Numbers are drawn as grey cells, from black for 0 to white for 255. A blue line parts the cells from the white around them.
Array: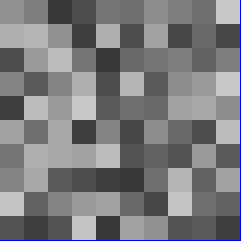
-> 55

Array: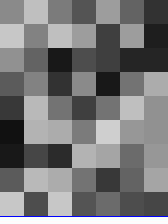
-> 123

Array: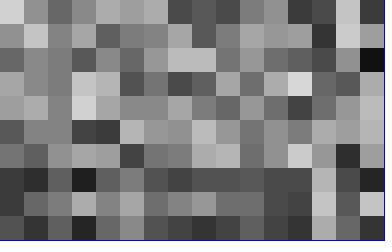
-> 102

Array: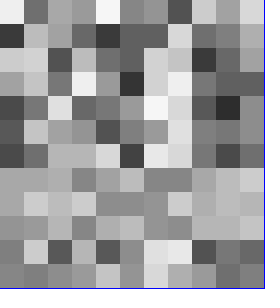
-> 168

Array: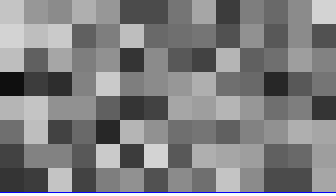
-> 138
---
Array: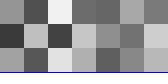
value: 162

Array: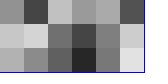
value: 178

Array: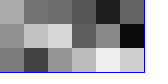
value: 124

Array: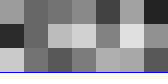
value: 202

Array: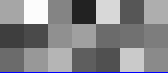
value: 107

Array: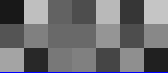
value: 164

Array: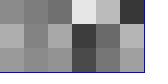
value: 154

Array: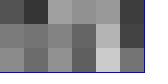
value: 139

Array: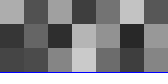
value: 69
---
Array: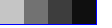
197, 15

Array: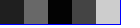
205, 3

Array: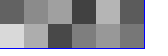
217, 65

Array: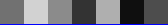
210, 15

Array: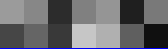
198, 16

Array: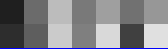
224, 31
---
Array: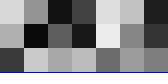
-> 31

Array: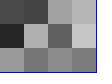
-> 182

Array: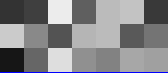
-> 57

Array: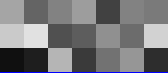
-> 122

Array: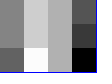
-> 84

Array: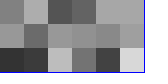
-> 167

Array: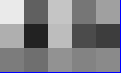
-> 160

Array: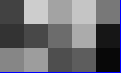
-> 120

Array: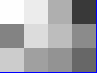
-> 57

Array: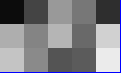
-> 46
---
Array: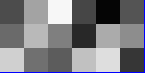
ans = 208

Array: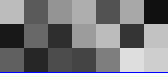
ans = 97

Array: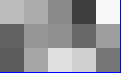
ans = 92

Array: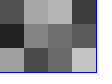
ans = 159

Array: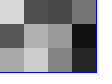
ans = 169

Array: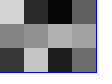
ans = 54

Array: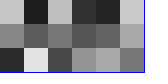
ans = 43

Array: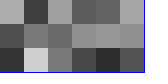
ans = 51

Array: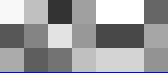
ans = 172
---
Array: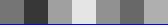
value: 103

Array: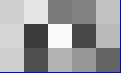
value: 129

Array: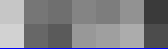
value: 146

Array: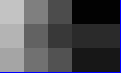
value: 2

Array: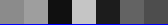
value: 99

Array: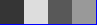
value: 88

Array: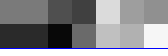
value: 158

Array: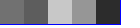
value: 150
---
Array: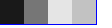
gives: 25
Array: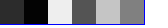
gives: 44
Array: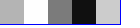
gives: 180
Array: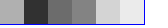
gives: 176
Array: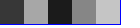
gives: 55
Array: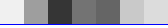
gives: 240
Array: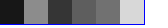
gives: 23
